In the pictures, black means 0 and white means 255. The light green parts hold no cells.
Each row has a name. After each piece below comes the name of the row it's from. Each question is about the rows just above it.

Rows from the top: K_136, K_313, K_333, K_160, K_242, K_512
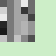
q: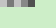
K_512
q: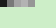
K_242

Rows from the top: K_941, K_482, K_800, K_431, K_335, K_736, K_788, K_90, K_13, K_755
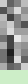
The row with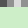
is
K_482
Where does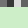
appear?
K_13
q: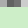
K_755
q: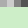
K_431
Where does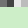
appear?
K_736

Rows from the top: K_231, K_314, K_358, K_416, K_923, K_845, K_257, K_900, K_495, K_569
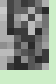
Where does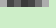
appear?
K_231
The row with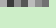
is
K_416
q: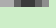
K_845
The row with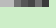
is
K_900
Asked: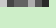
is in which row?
K_314

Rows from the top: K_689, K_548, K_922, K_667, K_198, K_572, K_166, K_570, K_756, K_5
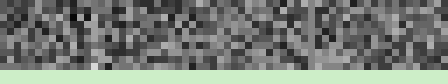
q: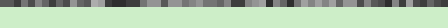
K_570
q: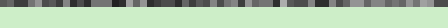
K_548
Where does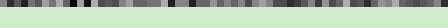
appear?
K_922
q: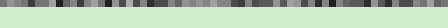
K_572

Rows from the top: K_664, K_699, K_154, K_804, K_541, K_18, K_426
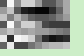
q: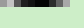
K_699
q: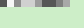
K_664

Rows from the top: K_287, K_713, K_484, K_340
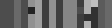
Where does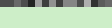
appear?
K_713
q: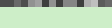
K_287
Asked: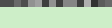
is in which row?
K_340

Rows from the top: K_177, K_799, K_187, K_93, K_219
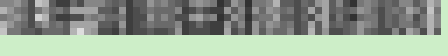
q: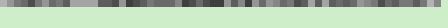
K_93
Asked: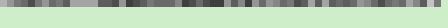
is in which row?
K_799

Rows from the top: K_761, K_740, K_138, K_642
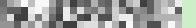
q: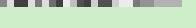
K_138
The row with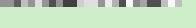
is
K_642
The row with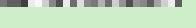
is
K_740

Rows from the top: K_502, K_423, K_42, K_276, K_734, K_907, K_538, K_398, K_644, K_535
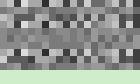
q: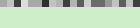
K_502
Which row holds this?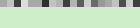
K_398
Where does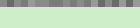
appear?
K_907

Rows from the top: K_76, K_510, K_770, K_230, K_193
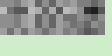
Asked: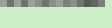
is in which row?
K_193
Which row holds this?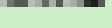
K_510
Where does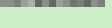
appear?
K_230
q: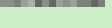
K_76

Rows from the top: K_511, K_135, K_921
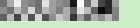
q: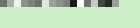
K_511
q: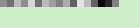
K_135
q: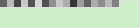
K_921

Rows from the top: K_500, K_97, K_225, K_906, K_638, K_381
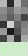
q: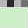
K_500
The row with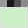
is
K_638
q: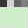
K_906

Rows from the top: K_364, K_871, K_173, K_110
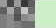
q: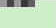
K_364
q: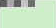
K_871
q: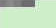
K_110

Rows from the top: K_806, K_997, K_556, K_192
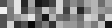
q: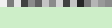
K_997
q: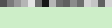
K_556
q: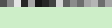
K_806

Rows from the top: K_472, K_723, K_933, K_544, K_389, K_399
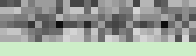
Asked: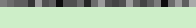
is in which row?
K_544
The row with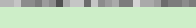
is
K_723
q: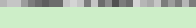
K_389

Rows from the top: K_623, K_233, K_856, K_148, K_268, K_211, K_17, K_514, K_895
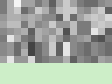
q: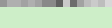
K_856
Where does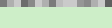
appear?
K_233
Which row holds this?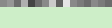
K_514
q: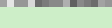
K_895

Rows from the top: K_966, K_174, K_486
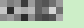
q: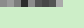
K_486
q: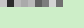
K_174
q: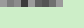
K_966

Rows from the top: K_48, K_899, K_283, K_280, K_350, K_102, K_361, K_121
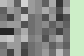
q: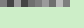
K_121
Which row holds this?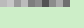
K_102

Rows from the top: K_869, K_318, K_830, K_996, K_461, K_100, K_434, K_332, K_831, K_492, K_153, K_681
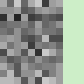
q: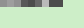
K_100
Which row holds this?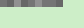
K_461

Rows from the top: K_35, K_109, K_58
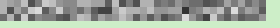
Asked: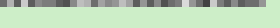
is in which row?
K_58
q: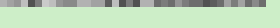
K_35
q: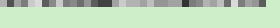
K_109

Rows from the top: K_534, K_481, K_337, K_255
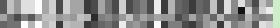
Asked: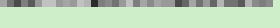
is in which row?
K_337
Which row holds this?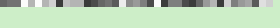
K_255
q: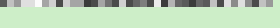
K_534

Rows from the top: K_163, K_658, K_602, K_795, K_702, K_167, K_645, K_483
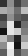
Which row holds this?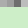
K_658
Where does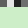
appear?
K_795
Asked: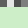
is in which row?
K_483
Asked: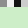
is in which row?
K_645
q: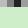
K_167

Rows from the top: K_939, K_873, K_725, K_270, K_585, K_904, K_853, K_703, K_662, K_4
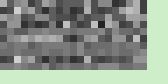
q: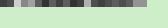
K_662
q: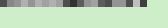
K_904
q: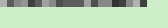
K_939

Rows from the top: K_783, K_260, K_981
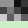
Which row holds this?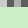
K_981
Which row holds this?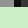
K_783

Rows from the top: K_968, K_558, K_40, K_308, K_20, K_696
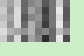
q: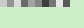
K_558
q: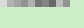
K_20
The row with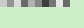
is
K_308

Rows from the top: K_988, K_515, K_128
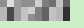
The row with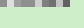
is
K_988
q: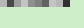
K_128
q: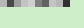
K_515

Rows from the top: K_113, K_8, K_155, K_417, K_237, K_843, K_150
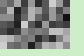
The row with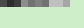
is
K_237
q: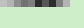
K_843
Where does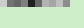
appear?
K_150

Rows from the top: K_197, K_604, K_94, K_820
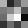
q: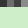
K_820
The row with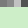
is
K_604
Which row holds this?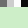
K_94

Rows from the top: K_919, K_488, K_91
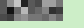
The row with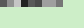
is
K_919
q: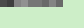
K_91
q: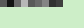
K_488

